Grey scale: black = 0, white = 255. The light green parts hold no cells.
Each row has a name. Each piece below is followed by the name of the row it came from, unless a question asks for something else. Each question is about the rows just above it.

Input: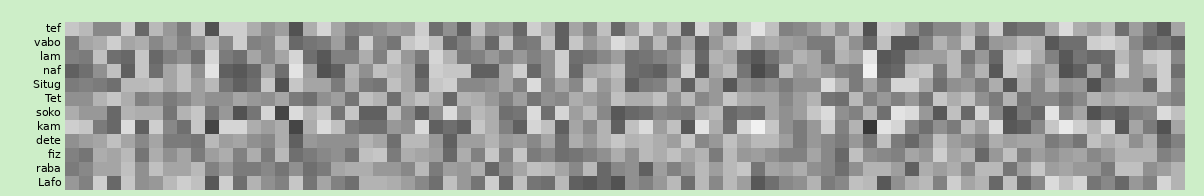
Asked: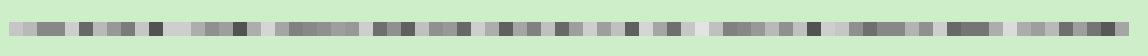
tef
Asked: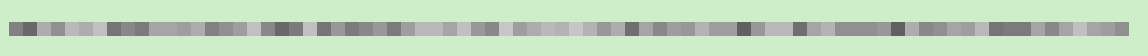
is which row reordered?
dete

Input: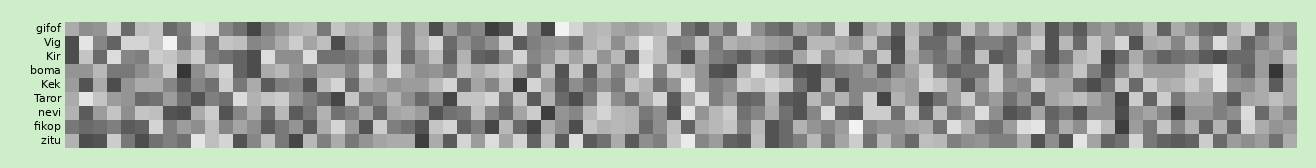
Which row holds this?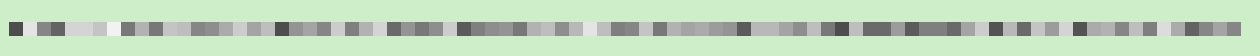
Vig
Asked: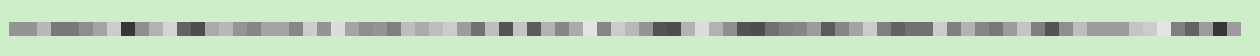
boma
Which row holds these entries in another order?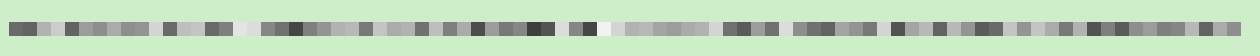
gifof
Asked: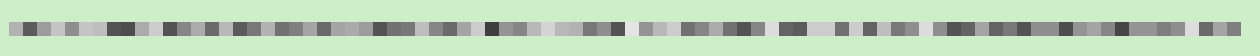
nevi

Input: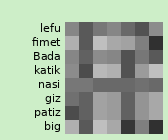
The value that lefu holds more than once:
[134]
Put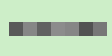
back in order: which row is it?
Bada

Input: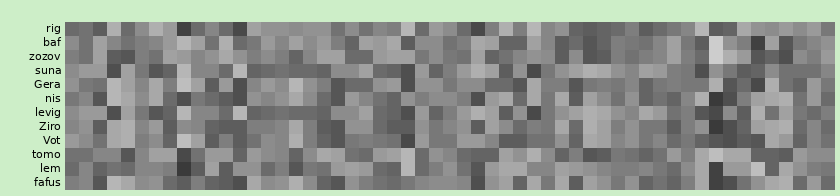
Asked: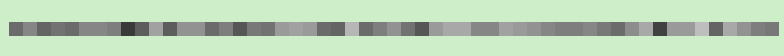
lem
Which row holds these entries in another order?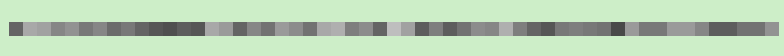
Vot
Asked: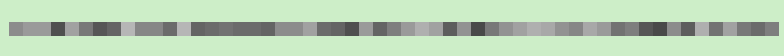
levig
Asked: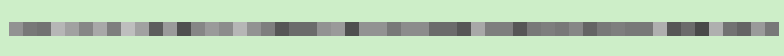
Gera
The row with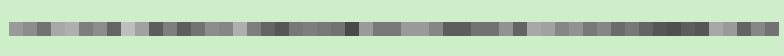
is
Vot

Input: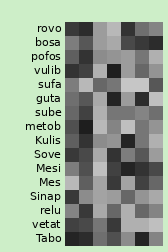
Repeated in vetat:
[176]
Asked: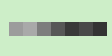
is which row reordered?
Sove

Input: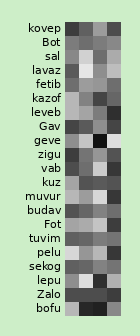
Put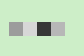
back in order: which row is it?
muvur
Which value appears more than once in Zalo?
[77]
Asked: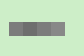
Bot
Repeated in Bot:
[124]
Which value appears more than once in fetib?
[110]

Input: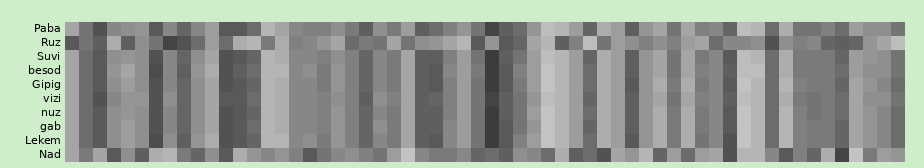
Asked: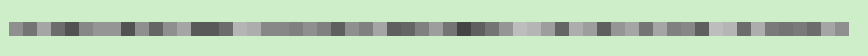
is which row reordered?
vizi
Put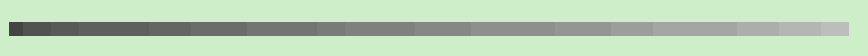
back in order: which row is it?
vizi
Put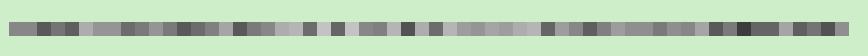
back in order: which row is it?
gab

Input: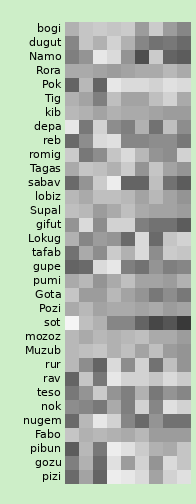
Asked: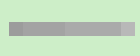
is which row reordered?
Pozi
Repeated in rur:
[141]
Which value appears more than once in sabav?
[100]
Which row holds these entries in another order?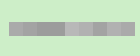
kib
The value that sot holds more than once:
[134]

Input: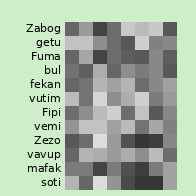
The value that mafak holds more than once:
[123]
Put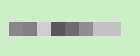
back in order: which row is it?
getu
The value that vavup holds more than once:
[173]
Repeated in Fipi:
[109]

